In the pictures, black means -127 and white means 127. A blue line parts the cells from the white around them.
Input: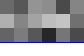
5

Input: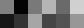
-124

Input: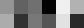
-29

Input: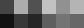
44

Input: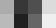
-72

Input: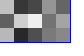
78

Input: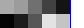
28

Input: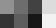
-18
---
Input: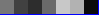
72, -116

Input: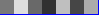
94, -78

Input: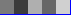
80, -68

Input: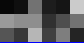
75, -120

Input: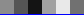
105, -107

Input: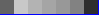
72, -82

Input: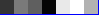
127, -122
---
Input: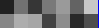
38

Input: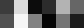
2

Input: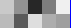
94

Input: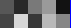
-72

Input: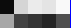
-75

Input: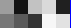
-76

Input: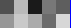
43

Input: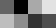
-77
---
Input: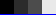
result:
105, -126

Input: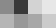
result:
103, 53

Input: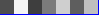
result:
63, -49

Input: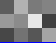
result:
3, -56

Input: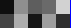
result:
82, -59

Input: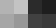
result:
-97, 38

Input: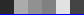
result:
-59, -86

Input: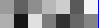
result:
117, 48

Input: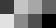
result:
-28, 97

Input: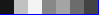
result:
-60, -105
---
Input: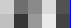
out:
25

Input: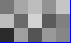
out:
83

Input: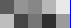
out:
-9

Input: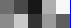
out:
-75

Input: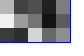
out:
-10

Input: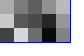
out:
-54

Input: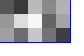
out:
119

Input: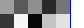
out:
-120
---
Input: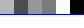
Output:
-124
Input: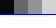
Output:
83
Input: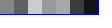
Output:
-107
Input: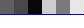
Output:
103
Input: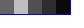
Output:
-117
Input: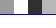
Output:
55
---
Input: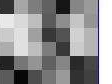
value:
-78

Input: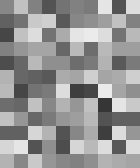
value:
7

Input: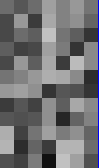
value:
-19

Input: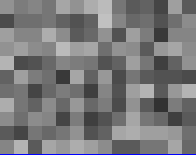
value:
18

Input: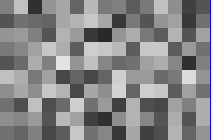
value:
0

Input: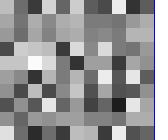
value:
61

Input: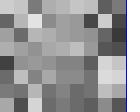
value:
77

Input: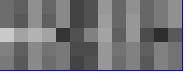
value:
-18
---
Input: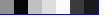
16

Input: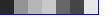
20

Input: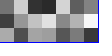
8

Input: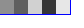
15

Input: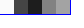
2

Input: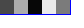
-4

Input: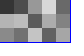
10
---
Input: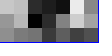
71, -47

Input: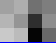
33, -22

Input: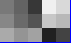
-6, -60

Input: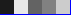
-100, 76

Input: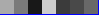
42, -23

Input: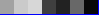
34, -119
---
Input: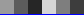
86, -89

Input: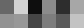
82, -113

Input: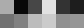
97, -119

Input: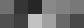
66, -89

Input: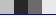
105, -88

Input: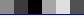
95, -127

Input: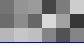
90, -73
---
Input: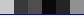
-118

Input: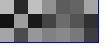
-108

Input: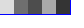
-75

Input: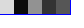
-116

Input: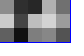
-110

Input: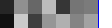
-110
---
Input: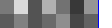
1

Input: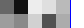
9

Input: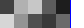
20

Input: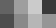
9

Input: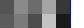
-4

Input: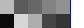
86

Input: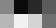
113

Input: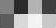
88

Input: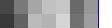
-29

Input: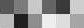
-96
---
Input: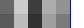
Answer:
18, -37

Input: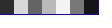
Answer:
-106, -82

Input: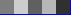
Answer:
-79, -2

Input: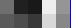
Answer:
21, -37

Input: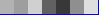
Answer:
94, 50

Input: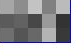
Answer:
59, -16
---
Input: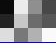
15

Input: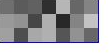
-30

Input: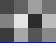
31

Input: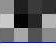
-69

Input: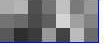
-47

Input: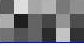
39

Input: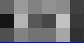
2

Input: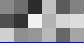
-84

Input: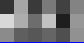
-69

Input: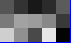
-103
